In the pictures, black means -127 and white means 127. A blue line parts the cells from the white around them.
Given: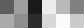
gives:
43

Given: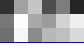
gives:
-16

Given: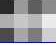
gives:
-52

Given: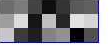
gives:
71

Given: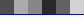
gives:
-49

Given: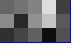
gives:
-79

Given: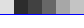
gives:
96
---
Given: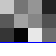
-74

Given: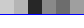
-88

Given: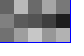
30

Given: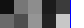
-49

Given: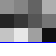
68

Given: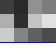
75

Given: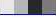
103

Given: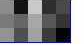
-47

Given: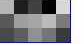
-33

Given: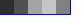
-46
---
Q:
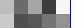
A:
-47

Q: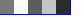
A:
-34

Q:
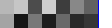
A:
-98

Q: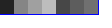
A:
-56

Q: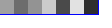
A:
-53

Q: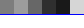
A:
-80

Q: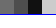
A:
-49

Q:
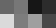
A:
-83
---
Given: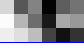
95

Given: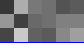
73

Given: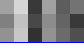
71

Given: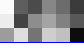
94

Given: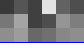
28

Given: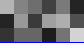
-25
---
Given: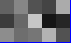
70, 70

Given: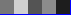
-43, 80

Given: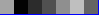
-47, 63

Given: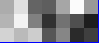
-78, 123

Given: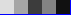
-67, 94

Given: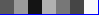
49, 121
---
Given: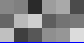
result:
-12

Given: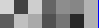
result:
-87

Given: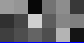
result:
6

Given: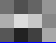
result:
72

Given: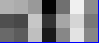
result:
85

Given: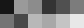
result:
68

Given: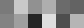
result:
-49

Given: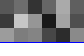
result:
35
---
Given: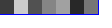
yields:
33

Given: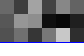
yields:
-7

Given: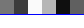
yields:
54

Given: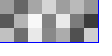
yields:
44

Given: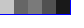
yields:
-5

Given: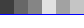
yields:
97

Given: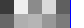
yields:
53
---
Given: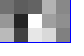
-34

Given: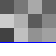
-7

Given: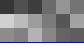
-47

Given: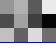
49

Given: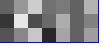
23

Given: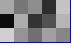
-8
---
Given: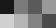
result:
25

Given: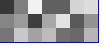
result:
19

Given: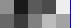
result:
110

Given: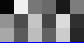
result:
-80

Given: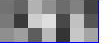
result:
-42

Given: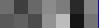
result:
4
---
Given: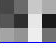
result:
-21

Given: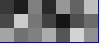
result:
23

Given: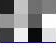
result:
68

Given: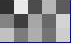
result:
-51

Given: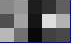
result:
-98

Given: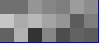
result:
-1
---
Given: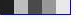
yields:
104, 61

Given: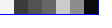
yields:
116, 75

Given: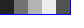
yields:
108, 51

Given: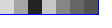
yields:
88, 70

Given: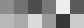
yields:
109, 91

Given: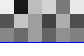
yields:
111, 105
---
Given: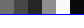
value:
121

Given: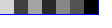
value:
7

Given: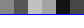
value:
-108

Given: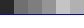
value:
68

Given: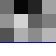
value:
20

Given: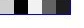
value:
-98

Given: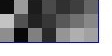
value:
-79

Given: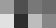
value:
97
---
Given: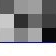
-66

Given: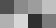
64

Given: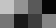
-122

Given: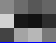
-82

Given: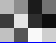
-113

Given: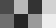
82

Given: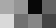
-28
